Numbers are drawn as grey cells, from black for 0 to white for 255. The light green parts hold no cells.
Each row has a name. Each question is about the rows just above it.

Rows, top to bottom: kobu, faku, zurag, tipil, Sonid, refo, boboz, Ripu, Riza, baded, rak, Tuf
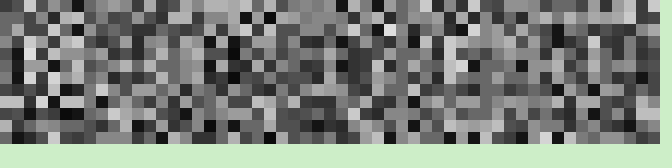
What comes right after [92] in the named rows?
[190]
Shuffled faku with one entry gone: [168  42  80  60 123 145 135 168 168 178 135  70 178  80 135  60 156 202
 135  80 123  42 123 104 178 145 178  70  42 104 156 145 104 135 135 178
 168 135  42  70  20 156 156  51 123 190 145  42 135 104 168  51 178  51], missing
[11]
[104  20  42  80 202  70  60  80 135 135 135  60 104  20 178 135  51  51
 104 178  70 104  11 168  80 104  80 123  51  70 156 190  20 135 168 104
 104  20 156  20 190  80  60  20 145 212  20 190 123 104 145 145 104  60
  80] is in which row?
Tuf
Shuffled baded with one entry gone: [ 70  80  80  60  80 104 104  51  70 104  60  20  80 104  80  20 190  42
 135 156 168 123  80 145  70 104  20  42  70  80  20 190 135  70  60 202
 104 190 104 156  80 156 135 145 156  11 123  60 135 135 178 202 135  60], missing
[114]
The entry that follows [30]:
[156]

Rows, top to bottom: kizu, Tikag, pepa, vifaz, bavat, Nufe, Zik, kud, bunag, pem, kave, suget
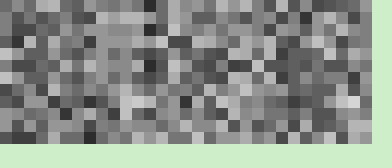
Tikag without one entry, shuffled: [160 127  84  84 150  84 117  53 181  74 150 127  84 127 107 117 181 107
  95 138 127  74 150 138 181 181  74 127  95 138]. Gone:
[172]
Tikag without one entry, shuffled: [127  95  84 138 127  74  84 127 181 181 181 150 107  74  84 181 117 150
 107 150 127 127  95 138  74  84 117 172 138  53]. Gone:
[160]

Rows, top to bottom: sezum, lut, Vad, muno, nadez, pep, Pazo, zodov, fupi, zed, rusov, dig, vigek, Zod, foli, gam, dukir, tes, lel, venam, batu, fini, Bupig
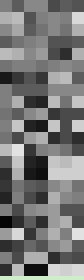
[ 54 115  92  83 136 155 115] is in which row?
gam
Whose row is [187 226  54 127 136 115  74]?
vigek
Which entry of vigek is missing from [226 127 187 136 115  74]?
[54]
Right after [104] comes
[83]
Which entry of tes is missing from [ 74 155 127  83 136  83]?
[145]
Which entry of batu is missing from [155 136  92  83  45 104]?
[65]
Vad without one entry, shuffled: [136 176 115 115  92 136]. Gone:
[167]

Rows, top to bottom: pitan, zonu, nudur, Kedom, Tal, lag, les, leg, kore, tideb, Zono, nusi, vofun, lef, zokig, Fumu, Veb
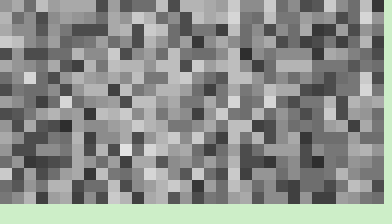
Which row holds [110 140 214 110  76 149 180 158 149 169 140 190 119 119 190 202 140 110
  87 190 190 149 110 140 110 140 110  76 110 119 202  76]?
les
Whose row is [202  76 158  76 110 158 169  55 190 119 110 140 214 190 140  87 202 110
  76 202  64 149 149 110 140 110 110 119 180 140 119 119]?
zokig
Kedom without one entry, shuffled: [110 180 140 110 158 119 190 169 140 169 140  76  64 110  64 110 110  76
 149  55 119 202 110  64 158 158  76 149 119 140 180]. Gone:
[99]
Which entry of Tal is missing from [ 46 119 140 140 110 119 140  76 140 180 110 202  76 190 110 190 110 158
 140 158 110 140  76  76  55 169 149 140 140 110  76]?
[129]

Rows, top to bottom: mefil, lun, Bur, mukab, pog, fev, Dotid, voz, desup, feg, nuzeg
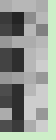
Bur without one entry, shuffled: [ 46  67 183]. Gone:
[128]
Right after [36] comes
[140]
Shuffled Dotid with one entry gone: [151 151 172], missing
[160]
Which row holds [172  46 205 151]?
feg

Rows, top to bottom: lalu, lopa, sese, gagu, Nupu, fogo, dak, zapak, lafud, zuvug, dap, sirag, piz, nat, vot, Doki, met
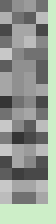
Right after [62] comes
[72]
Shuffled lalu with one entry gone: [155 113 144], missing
[103]
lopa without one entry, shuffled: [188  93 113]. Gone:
[176]
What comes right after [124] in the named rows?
[52]
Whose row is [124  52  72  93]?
sirag

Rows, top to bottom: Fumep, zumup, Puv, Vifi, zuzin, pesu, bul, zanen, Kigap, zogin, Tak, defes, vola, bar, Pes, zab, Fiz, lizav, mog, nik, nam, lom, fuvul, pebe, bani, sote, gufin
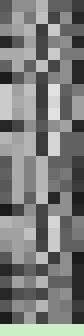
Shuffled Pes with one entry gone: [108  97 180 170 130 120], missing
[50]
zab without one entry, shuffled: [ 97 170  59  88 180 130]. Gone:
[120]
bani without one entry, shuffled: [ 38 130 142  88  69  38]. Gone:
[78]
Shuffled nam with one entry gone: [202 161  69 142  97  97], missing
[151]
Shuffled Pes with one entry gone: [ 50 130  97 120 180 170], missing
[108]

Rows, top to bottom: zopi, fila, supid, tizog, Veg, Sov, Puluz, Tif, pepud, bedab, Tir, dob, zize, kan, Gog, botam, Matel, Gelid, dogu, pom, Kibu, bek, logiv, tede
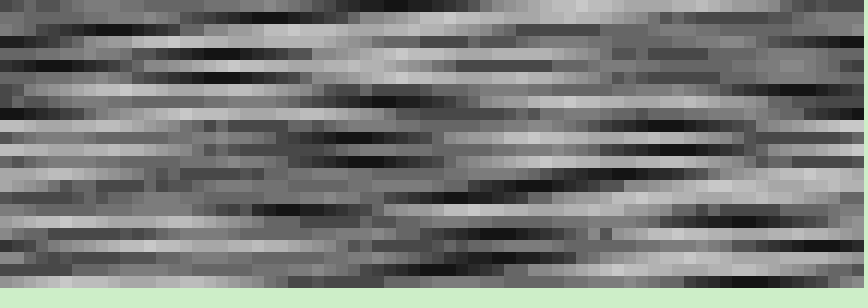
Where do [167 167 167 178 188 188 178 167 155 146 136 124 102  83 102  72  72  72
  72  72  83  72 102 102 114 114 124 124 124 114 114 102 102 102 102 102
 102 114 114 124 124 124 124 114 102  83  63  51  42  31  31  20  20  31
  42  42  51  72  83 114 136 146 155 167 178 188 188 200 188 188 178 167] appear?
Gog
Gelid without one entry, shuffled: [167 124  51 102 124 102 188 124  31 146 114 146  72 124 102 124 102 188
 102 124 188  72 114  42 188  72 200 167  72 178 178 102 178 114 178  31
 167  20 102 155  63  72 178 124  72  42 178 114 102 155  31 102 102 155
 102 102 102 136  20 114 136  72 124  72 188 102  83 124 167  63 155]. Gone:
[92]

